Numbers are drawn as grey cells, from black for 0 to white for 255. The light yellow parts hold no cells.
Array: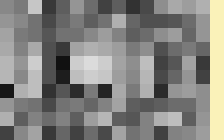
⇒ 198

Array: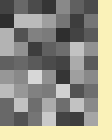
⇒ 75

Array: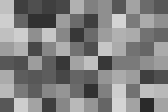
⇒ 79

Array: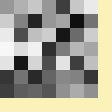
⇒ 199

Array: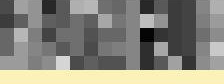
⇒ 147

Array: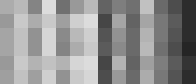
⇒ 132
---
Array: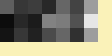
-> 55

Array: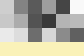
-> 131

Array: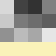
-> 66

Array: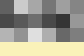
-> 203

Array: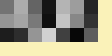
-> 172

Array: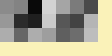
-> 131

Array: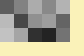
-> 130

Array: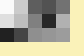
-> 203

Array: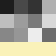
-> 73

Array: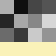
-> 15
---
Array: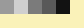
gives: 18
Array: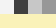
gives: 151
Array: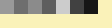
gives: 22
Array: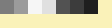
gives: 31
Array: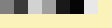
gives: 232
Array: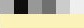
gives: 239
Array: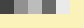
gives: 234
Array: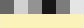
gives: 229
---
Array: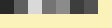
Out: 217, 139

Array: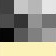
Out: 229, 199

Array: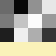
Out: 251, 239

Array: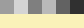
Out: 212, 185

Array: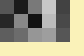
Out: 200, 188

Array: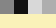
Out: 216, 174
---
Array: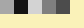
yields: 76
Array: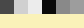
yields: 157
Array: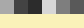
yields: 89
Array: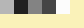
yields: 252
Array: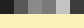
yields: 60
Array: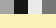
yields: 118
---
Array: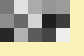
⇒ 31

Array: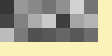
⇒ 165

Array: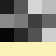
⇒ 63

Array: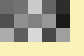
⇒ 151

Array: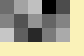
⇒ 101

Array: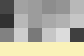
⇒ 177
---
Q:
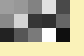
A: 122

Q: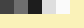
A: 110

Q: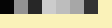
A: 146

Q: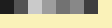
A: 114

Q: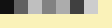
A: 130

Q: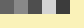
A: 99

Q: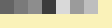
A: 141

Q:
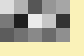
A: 137
